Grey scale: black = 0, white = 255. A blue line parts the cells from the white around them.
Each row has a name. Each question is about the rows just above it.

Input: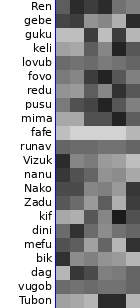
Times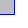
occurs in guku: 3
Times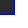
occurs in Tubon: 2
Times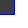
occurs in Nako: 0
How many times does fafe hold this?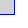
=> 4
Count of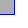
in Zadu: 1

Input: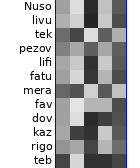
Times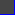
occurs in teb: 2
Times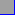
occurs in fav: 1
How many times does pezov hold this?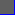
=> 2

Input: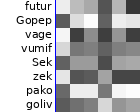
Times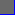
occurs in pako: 1
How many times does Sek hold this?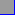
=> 2
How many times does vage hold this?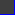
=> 3

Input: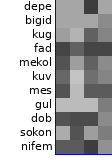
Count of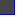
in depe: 0
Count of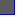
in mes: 2
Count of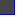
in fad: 3
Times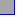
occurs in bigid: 3
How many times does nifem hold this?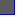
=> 2

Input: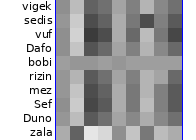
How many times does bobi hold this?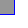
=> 3
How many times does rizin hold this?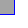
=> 2
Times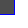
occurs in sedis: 2

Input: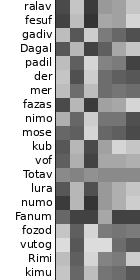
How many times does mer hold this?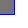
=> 1
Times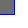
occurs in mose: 0
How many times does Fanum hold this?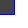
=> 4
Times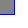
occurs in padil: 1
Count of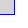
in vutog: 0

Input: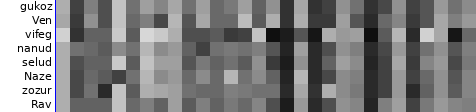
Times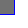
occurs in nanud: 5
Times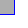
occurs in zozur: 3
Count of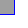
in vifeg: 1
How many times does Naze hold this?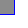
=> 4
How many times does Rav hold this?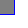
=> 4
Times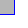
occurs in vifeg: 1

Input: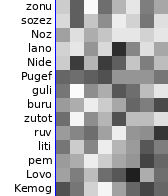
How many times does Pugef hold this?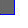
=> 1
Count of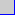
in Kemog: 0
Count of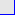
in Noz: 3
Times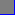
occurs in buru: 1

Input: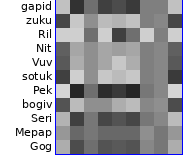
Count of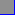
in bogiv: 3
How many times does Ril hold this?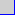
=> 5

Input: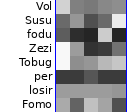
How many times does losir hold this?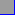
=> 4
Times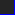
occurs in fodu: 2
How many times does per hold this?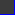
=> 4
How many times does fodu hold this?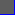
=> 1
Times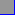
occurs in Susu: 1

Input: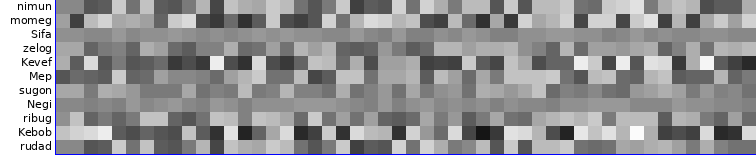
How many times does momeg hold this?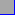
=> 4
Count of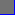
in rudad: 7

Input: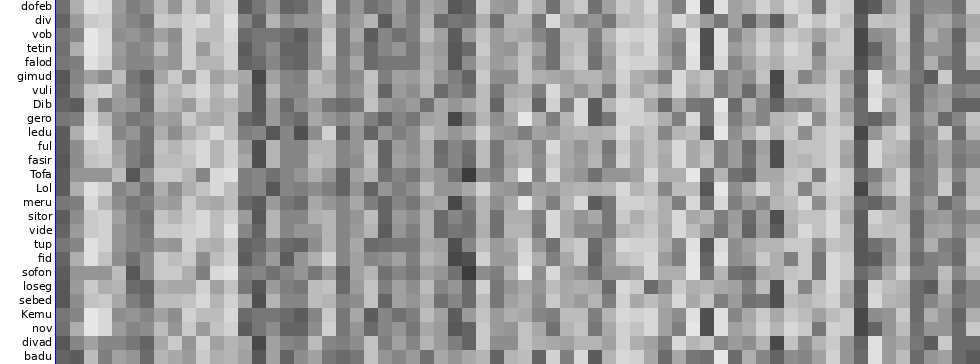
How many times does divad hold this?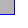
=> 7
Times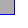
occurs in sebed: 3
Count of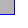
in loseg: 4
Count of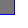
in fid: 2
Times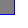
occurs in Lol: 5

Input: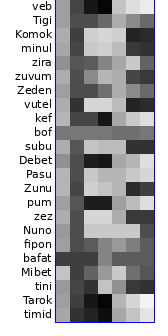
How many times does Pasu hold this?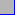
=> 3
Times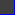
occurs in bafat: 3
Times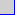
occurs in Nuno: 0
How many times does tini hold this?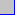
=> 1

